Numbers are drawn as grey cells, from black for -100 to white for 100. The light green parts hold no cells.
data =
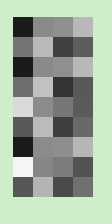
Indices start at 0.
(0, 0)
-79
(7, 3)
-35
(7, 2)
-3
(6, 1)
9
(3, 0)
-14
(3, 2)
-59
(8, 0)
-32
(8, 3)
-12
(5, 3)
-18

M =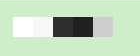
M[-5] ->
100
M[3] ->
-74
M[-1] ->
61

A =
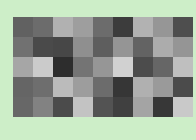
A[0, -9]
-24
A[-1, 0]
-19
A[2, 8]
50
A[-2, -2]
21
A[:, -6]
[24, 12, -9, 23, 53]
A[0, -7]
39
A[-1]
[-19, 2, -41, 53, -35, -50, 29, -57, 58]
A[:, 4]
[-15, -26, 18, -15, -35]
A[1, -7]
-44
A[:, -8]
[-15, -42, 59, -14, 2]
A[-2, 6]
38
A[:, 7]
[18, 35, -20, 21, -57]
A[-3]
[30, 59, -65, -9, 18, 64, -40, -20, 50]
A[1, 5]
17
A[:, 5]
[-53, 17, 64, -58, -50]

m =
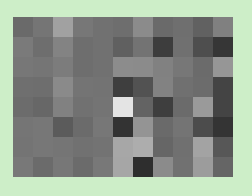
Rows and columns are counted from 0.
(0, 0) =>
-17
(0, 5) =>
-14
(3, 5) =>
-51
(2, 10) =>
18
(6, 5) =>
31
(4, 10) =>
-47
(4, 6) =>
-22
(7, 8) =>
-11
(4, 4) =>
-9
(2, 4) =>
-11
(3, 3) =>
-9
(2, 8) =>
-7
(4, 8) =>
-16
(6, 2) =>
-8
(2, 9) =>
-16
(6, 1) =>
-7
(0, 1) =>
-8
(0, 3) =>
-7
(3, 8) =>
-12
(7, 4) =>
-6
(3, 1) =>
-14
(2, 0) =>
-7
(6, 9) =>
28
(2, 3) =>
-14
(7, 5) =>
30
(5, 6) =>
16

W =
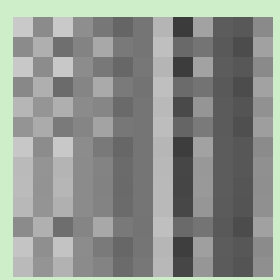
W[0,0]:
58
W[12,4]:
3
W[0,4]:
-7
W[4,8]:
-43
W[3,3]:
4
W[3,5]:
-4
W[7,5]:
-16
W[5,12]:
24
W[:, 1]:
[9, 37, 10, 37, 17, 34, 10, 16, 15, 16, 38, 12, 16]
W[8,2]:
43
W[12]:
[46, 16, 40, 9, 3, -16, -7, 44, -45, 18, -29, -34, 12]
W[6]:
[56, 10, 57, 10, -5, -19, -8, 43, -52, 27, -28, -32, 9]
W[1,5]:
-5
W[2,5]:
-19
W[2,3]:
10
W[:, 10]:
[-28, -30, -28, -30, -29, -29, -28, -28, -28, -29, -30, -28, -29]
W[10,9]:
-9
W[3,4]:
33
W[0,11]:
-31
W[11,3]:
10
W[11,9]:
25
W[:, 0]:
[58, 9, 57, 7, 43, 16, 56, 46, 47, 44, 9, 54, 46]
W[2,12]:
8
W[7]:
[46, 16, 41, 9, 3, -16, -8, 44, -45, 19, -28, -32, 13]
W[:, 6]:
[-8, -8, -7, -10, -8, -8, -8, -8, -8, -8, -9, -8, -7]
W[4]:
[43, 17, 37, 9, 5, -17, -8, 45, -43, 17, -29, -34, 14]
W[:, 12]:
[8, 26, 8, 27, 14, 24, 9, 13, 12, 13, 26, 9, 12]
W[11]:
[54, 12, 53, 10, -4, -19, -8, 43, -51, 25, -28, -32, 9]

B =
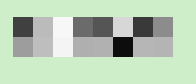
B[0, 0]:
-50
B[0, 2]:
94
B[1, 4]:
39
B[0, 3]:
-16
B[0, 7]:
10
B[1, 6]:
43

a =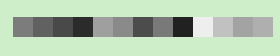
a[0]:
-3
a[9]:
87
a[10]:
51
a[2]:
-43

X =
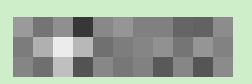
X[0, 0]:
21
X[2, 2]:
50
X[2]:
[4, -13, 50, -35, 6, -7, 1, -30, 5, -33, 9]
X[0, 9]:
-23
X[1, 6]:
4
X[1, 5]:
-2
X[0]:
[21, -9, 12, -57, 7, 17, 0, 0, -21, -23, 10]
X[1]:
[-3, 38, 85, 44, -12, -2, 4, 14, -8, 17, 2]

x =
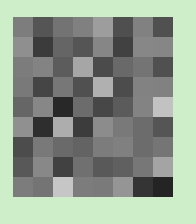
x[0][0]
-2
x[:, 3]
[0, -33, 30, -37, -15, -53, -22, -12, -3]
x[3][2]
-7
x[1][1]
-54
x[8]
[-3, -9, 55, -3, -4, 17, -59, -72]
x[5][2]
36
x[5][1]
-64
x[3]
[-5, -46, -7, -37, 38, -40, 2, 1]
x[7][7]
29
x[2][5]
-18
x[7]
[-31, 7, -49, -12, -30, -25, -7, 29]
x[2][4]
-41
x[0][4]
23
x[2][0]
-3
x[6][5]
0
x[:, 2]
[-10, -21, -28, -7, -69, 36, -17, -49, 55]
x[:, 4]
[23, 5, -41, 38, -44, 10, -3, -30, -4]

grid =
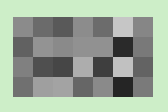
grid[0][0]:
9
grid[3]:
[-12, 25, 28, -20, 8, -71, -4]
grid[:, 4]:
[-15, 14, -51, 8]
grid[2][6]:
-22
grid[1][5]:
-67

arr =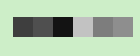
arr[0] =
-51
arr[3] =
52
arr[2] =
-85
